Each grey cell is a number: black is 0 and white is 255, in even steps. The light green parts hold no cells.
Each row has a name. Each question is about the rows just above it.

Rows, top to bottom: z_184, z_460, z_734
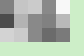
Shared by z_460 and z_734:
[137]
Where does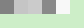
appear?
z_184
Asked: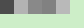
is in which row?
z_460

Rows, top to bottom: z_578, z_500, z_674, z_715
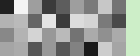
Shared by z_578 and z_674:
[115]
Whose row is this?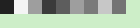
z_578

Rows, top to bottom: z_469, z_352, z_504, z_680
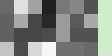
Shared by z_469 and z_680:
[104]
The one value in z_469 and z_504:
[82]
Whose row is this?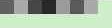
z_352
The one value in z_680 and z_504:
[76]

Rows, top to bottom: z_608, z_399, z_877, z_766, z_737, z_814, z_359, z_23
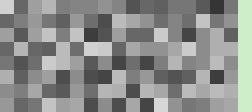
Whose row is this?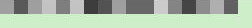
z_877
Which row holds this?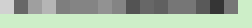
z_608
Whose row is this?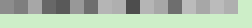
z_359
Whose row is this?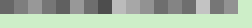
z_399
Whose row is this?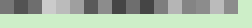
z_737
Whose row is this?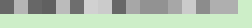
z_766

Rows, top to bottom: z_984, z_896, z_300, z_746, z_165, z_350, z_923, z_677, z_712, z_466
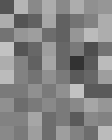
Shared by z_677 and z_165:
[166]
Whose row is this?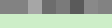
z_712
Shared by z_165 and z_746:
[103]
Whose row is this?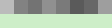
z_350
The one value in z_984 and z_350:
[144]
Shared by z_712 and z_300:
[109]
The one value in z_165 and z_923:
[90]

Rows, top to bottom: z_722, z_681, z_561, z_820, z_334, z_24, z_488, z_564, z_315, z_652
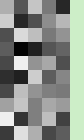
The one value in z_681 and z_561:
[79]
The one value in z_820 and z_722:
[85]
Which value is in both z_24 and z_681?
[205]
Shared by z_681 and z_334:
[79]
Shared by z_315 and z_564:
[127]

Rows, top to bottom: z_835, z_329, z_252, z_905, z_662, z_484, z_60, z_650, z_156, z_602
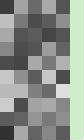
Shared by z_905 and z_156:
[99]
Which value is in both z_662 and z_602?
[169]
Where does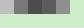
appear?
z_329
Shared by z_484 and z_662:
[76]

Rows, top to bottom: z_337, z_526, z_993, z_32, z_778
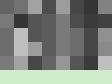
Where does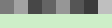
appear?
z_778
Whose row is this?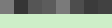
z_526

